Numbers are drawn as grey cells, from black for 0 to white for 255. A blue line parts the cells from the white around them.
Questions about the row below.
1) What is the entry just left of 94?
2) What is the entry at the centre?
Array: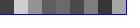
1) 147
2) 106

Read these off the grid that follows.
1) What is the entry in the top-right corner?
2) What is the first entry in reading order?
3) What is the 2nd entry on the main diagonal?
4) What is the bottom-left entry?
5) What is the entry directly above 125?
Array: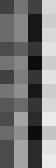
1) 215
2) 65
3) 134
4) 75
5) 134

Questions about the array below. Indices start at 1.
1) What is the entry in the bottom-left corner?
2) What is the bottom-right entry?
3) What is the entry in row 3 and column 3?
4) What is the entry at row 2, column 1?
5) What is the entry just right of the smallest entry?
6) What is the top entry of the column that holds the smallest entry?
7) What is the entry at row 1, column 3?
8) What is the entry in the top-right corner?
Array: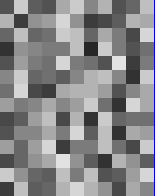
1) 60
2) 134
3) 102
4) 179
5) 203
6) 134
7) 93
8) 191

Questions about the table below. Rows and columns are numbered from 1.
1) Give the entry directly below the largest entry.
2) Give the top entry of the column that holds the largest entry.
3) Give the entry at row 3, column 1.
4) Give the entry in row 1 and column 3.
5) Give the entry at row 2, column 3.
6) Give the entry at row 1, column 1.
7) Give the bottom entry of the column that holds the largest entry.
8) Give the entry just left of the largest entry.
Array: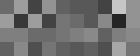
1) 37
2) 198
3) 127
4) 67
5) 157
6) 107
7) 167
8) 67

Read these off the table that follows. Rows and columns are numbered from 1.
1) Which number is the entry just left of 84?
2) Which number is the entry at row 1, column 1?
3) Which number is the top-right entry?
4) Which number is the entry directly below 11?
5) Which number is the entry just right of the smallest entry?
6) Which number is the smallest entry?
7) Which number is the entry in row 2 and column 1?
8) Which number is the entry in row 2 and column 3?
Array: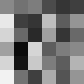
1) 171
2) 137
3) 63
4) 20
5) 213
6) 11
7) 232
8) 53

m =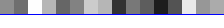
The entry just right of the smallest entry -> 83
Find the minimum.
29
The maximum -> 254

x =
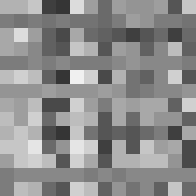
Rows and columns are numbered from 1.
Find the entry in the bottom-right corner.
106
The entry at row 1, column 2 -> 178
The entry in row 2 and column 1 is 124
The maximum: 240
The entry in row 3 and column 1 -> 168
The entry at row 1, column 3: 198
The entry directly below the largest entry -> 148
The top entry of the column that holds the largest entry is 220
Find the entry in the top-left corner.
178
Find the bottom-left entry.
124
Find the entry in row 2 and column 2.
115
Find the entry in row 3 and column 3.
158
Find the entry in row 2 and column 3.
124
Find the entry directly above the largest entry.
124
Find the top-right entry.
198

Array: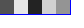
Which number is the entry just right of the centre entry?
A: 209
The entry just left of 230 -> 82
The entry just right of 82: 230

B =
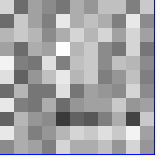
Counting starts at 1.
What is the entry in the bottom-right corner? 150
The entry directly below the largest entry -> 127
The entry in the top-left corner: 213
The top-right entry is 201
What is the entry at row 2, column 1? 108
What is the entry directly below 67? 243
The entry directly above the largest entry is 173
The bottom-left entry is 139
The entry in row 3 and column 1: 182
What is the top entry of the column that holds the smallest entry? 118
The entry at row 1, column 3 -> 161
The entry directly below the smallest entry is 182
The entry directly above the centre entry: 192
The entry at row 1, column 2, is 108
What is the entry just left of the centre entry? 232
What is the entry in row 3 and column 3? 182
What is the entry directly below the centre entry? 118
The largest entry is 253
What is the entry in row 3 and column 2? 201
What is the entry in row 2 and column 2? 201
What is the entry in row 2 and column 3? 161
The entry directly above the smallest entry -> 108

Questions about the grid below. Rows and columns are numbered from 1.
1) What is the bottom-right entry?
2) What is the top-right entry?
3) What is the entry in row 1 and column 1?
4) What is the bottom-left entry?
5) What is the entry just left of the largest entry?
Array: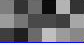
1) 136
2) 51
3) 126
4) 62
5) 106

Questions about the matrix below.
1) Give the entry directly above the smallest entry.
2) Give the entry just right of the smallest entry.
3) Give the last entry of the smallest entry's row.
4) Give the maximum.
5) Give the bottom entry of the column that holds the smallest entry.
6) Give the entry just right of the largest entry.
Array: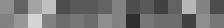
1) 77
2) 119
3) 119
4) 213
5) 45
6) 130

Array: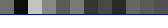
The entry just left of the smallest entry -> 111
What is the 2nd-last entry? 90
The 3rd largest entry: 122
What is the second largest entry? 134

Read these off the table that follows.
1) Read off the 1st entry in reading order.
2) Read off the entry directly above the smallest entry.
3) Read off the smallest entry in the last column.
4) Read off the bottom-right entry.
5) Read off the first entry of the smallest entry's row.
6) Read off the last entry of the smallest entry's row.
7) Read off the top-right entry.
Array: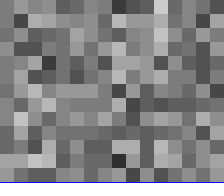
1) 124
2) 173
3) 71
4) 152
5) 163
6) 163
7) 82
